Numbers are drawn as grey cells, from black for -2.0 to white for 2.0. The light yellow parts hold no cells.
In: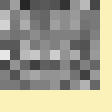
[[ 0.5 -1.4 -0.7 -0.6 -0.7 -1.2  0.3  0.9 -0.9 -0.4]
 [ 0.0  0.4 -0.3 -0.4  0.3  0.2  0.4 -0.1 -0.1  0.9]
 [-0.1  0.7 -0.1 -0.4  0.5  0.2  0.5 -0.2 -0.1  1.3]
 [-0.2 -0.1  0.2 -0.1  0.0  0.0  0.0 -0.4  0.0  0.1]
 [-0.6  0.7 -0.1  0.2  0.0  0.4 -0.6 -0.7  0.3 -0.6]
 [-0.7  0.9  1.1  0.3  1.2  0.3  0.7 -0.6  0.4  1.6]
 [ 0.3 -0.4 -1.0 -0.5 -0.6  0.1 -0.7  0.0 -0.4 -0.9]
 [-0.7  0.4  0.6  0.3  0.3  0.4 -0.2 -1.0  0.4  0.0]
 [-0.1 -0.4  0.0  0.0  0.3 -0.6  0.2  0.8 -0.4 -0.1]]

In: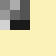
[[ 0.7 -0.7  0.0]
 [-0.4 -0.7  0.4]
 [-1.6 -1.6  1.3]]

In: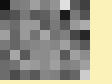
[[-0.1  0.0  0.5  0.0  0.3  1.5 -0.6 -1.0 -1.8]
 [-0.7 -0.1 -0.6 -0.5  0.0 -1.6 -0.1 -0.7 -0.9]
 [-0.3  0.4  0.4 -0.6 -0.1 -0.6  0.4  0.7 -0.1]
 [-0.4  0.4 -0.2  0.6 -0.2  0.0 -0.9 -1.4  0.5]
 [-0.4  0.0  0.1  0.2  0.1  0.5 -0.2 -0.6 -0.1]
 [ 0.6 -0.6  0.2  0.2  0.4 -0.6  0.5  0.2 -0.6]
 [-0.2  0.5  0.4  0.2  0.5  0.0  0.1  0.5 -0.3]
 [-0.8 -0.3 -0.6  0.1  0.0 -0.6 -0.4  1.2 -0.3]]

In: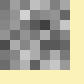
[[ 0.5  0.0  1.0  0.7  0.0  0.6 -0.2]
 [ 0.3  1.3  0.0  0.2  0.3 -0.4  0.0]
 [ 0.4 -0.1 -0.6 -1.0  0.2  1.1  0.1]
 [-0.3  0.3 -0.1  0.7 -0.4  0.1  0.3]
 [ 0.7  0.1  0.7 -0.6 -0.6 -0.4 -0.8]
 [ 0.1  1.1  0.7 -0.1  0.7 -0.1 -0.1]
 [ 0.3  0.8 -0.5  0.8  1.1  0.4 -0.3]]

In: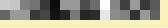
[[ 1.1  0.0 -0.2 -1.1 -1.8  0.4  0.4 -0.8 -0.3  2.0  0.1 -1.0  0.4 -1.1
  -0.6  1.2]
 [ 0.4  0.4 -1.1 -0.9 -1.7 -1.4 -0.1 -1.4 -1.3  1.6  0.2  0.0 -1.2  0.4
  -0.5 -0.4]]

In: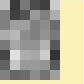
[[-1.1 -0.1 -0.8 -1.0  1.2  1.0]
 [-1.0 -0.7  0.4  0.0  0.7  0.0]
 [ 0.5  0.5  0.0  0.2 -0.3  0.0]
 [ 0.9  0.2  0.0  0.3 -0.1  0.7]
 [ 0.6  0.3  0.3  0.8 -0.6 -0.1]
 [ 1.5  0.7  0.6  1.2 -1.2 -0.9]
 [ 1.1  0.4  0.4  0.3 -0.6 -0.5]
 [-0.4 -0.3  0.2 -0.2  0.5  0.0]]
